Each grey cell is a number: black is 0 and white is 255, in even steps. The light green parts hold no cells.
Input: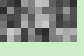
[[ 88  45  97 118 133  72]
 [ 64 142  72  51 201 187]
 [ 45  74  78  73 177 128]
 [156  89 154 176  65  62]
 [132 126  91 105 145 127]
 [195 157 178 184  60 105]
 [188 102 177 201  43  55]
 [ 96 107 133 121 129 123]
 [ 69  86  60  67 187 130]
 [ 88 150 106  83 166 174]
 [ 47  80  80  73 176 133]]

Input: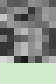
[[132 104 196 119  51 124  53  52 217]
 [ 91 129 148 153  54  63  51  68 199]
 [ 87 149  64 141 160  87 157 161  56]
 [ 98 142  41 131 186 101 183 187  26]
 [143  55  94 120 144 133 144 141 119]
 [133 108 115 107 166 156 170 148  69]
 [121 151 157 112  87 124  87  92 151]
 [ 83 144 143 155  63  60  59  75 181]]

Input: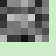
[[ 35  96  48  60 112 184]
 [139  73 190 119 123  55]
 [136  83 167 121 117  57]
 [171 102 156 151 101  16]
 [135  65 202 113 130  57]
 [ 37 104  42  62 107 177]
 [116 133  68 112  78 123]]

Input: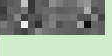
[[ 76  59  73 122 105]
 [ 90 104  92 100 102]
 [100  98 132  87  80]
 [196 119  63 238  67]
 [ 54  58  87  79  94]
 [ 97  97  78  47 136]
 [ 89 106  99 111 116]
 [142 105 123 130 109]
 [123  93 112  81 102]
 [108  97 110  98  97]
 [109 102 116  95  94]
 [136 108  84 162  87]
 [149 172  82  15  96]
 [104  76 133 100 106]
 [ 96  94  68  95  95]]

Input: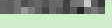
[[ 98 100]
 [ 95  95]
 [114 112]
 [ 79 152]
 [ 93 122]
 [104  96]
 [ 86  68]
 [103 102]
 [105  88]
 [ 65  68]
 [114  87]
 [123  37]
 [205 105]
 [ 91 121]
 [ 59  99]]

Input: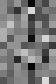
[[142 143 132 148 175 174  94 146 121 158 123  84]
 [112  95 148 193 145  91 147 114 112 109  96 108]
 [148  51 120 131 122 147 146 164  39 145 139 132]
 [ 95 135 164 155 128 149  87 191 143 115 131 136]
 [  9 216  50  72  59  13  99 148 185   2  71  72]
 [108  82  82 146 113 139 115 128 157 111 132  97]
 [ 70 123  78  85 103 211  99  60  37 127 137 218]
 [139 110 130 156  75 150  58 166 142 153 127  88]]

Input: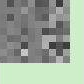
[[125 125 122 124 117 130 126 141 122]
 [ 83 126  88 132 135 108 141 127 134]
 [121 126 127 122 128 112 133 103 128]
 [109 150 116 114  94 132  75 197 101]
 [142 124 130 130 121 118 129 128 126]
 [ 83 106 107 135 130 129 131 122 130]
 [ 90 109  92 135  77 171 176 109 103]
 [145 131 167 161  94 173  62 163 125]
 [ 62 172 146  87 102 128  82  84 177]
 [153 139 153 121 108 163  63 158 127]]

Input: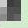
[[203 155 137]
 [ 61  80  84]
 [ 71  78  98]]
